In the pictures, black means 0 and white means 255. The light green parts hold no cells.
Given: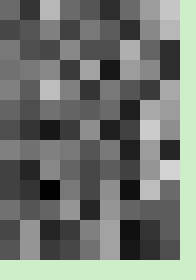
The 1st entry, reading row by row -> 106
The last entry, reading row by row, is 78
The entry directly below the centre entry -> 85
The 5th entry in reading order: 85
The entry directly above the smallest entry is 136
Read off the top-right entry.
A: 197
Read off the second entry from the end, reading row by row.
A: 45
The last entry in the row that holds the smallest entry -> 106
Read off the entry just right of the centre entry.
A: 30
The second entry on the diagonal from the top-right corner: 136
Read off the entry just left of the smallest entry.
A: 52
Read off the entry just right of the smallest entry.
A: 120
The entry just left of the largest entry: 149
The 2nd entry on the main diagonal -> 85
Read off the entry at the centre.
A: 142
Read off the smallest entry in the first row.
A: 45
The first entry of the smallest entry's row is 65
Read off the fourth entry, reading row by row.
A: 106
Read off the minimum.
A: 2
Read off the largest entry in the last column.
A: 210
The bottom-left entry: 85
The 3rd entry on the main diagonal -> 71
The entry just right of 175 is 100
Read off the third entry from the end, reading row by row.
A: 23
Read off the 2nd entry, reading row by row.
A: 52
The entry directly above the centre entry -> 92
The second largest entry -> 203

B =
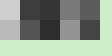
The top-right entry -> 92
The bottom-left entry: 185
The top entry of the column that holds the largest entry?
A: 206

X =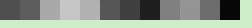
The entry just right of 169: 198
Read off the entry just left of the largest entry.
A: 169
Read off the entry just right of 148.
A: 108
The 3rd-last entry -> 148

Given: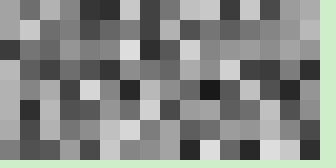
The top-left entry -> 163
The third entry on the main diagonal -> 102
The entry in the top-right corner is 171
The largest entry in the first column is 184
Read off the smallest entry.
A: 25
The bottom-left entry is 125
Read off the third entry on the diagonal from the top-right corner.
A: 141
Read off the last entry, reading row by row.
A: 47
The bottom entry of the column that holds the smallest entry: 221
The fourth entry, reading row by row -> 133
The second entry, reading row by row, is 110
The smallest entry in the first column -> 60
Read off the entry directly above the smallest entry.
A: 141
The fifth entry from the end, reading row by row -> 102
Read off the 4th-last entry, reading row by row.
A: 40
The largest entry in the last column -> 184

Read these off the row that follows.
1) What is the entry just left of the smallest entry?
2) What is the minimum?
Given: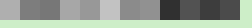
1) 145
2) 48

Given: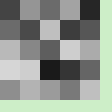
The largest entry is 214
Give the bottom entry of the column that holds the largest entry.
142
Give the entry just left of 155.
179
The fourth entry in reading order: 163
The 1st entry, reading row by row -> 68
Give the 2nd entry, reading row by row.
149
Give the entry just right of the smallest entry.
53

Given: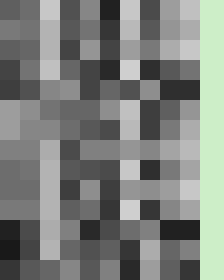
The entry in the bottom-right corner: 54
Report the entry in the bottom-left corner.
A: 54
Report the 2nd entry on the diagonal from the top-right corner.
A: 149
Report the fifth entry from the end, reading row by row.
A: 128
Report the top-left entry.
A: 95
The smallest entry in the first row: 33
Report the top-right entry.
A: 192
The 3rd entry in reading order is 199
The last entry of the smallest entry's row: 128
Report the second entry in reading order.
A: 109
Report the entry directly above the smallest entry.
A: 33
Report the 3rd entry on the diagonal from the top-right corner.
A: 121
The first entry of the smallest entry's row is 25
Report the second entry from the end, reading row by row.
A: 95

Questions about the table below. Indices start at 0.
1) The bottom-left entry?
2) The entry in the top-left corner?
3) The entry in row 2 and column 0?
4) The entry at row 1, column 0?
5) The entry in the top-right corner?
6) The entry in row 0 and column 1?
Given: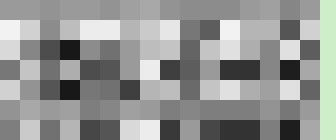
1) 126
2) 154
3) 217
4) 242
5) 154
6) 154
